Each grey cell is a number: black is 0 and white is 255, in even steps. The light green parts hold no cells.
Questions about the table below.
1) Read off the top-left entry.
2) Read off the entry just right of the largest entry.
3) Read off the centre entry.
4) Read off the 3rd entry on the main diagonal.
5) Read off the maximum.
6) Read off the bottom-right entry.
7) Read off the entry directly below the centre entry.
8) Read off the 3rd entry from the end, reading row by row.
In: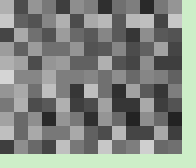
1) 176
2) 134
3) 134
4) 112
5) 213
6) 112
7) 191
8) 207

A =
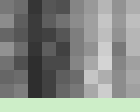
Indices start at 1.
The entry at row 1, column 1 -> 120
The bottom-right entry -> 160
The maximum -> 212
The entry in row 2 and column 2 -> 94
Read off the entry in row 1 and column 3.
53
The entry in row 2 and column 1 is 140
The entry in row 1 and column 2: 108
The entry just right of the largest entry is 133
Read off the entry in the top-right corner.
174
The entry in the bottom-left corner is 114
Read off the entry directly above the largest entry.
205
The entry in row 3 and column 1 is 102
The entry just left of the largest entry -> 168

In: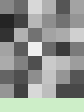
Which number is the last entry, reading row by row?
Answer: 72
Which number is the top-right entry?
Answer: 163
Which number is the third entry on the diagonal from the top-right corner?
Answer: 163
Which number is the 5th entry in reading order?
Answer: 85
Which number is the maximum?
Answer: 239
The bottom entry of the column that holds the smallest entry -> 149
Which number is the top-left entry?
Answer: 135
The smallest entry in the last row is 65
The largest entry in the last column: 208
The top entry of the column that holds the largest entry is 216
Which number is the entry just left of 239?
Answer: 92
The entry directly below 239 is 79
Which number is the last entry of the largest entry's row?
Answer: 122

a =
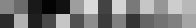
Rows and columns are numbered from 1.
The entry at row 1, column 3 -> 25
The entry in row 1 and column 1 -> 135
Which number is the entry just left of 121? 212
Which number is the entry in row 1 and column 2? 107
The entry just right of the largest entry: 67
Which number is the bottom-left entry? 44
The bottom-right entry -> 165
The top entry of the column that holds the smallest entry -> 3

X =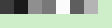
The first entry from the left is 60
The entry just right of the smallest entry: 143
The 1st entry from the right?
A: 180
